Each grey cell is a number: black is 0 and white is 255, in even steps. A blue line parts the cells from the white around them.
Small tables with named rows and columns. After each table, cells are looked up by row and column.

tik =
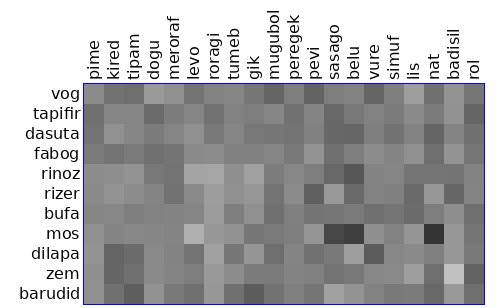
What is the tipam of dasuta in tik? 134
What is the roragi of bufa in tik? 155
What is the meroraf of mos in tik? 132
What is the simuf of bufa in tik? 117
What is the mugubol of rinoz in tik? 124
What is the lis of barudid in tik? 123
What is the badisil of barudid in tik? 153
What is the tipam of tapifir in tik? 134
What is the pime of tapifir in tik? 111
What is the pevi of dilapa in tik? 113
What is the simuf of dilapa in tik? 135
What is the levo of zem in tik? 125
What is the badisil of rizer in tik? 102
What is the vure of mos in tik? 143
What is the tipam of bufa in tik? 126
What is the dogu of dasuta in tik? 123
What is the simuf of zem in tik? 137
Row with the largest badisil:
zem

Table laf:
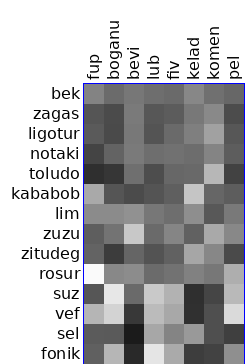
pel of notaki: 93
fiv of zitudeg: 97
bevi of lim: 145
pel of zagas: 76
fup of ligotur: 90
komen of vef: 79
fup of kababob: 169
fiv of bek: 106
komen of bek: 112
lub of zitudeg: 83
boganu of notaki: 99
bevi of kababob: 75
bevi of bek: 119
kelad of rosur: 129
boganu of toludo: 54
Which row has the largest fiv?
suz

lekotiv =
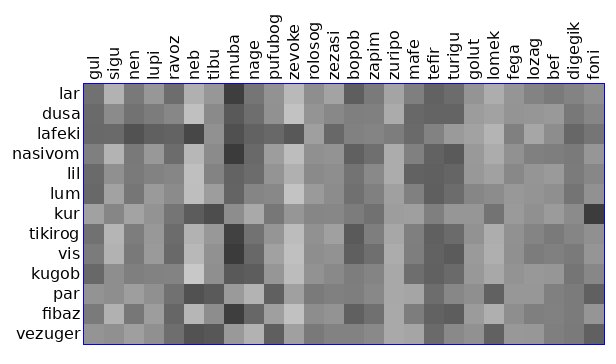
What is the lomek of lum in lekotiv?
140
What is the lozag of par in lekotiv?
151
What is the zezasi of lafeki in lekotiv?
104
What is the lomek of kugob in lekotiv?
168
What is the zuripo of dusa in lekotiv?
171
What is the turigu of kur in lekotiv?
150
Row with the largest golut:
lafeki

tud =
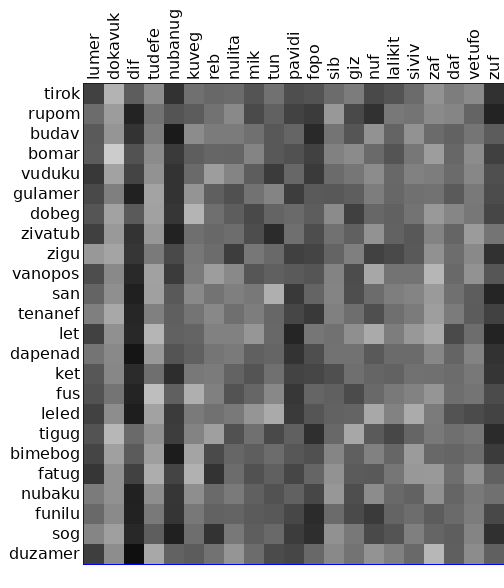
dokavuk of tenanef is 168
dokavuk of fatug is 145
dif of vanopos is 41
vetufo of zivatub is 155
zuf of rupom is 35
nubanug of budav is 26
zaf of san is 154
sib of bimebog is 133
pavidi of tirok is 78
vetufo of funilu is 124
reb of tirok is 104
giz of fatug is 91
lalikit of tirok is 83
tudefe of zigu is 122
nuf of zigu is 65
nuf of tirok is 73
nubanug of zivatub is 34
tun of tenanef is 103
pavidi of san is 57

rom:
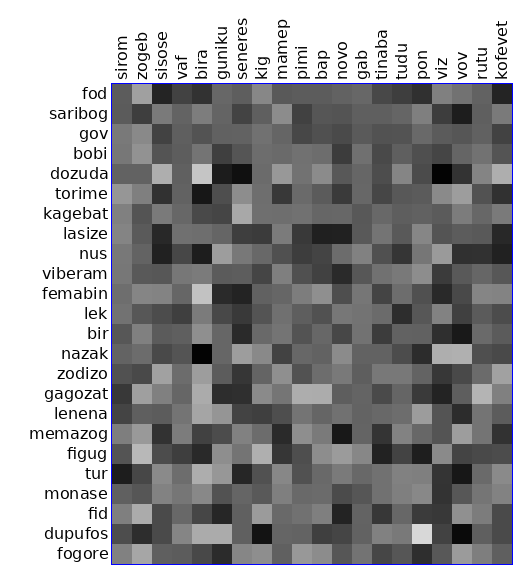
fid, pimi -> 113
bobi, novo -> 60
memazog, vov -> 157
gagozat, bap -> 172
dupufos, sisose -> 74
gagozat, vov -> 94
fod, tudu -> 62
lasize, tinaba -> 116
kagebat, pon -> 97
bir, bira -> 143
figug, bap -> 141
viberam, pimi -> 80
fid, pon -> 59
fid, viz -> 56

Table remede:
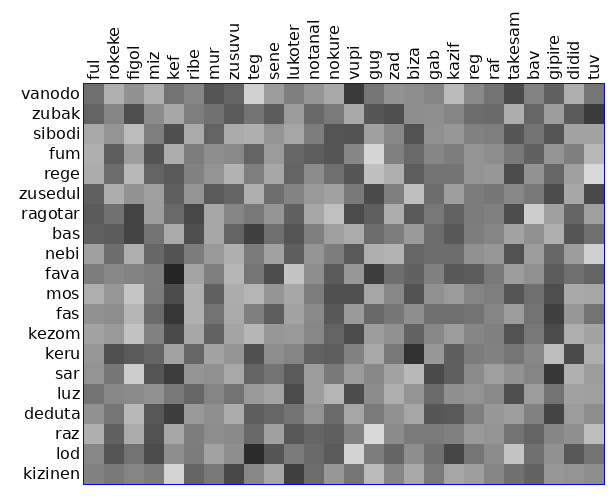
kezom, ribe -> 167
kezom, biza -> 98
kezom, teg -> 182
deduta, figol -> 185
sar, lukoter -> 91
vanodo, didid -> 174
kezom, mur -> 98
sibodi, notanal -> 125
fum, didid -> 127
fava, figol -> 131
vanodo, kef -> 114

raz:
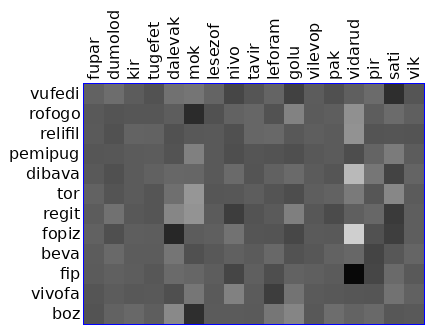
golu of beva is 82
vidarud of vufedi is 95
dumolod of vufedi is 109
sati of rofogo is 107
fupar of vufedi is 98
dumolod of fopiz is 79
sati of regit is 58
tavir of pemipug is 85
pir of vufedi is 107
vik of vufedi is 85
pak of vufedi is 80
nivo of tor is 87
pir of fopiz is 81
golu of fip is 98
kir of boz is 104
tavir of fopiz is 85
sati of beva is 87
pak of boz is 109
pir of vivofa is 85
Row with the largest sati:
tor

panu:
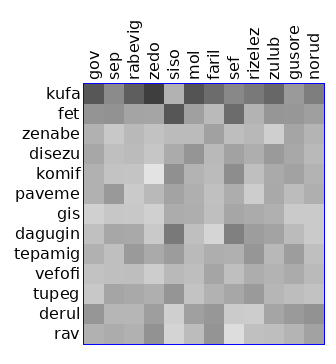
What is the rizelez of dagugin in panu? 157
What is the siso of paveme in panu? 163
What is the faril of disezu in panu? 185
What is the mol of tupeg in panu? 195
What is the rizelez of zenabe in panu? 184
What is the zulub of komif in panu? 170
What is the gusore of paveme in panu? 188
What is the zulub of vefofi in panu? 179
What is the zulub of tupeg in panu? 182
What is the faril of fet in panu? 186
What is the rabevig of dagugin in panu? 169
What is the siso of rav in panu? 212
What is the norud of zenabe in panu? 180
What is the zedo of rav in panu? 146
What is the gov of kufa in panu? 87
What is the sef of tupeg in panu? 167
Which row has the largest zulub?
zenabe

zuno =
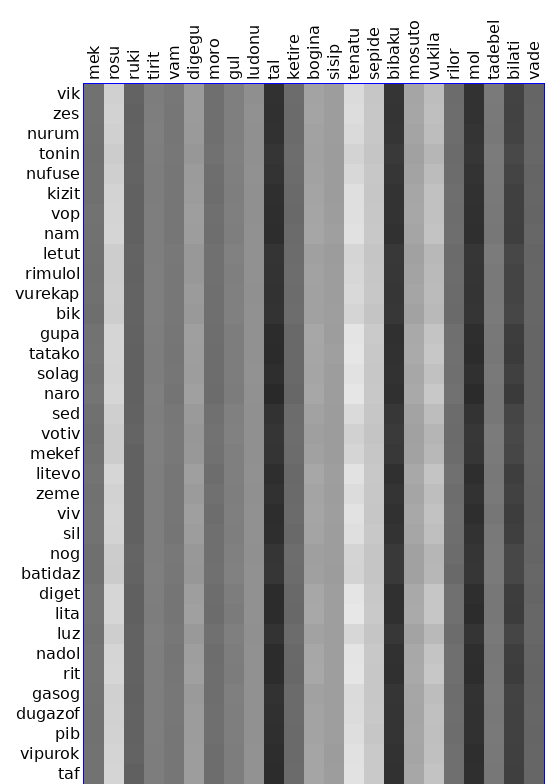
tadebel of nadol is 119
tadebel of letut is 123
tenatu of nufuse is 216
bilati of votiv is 72
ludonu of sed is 144
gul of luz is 127
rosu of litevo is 214

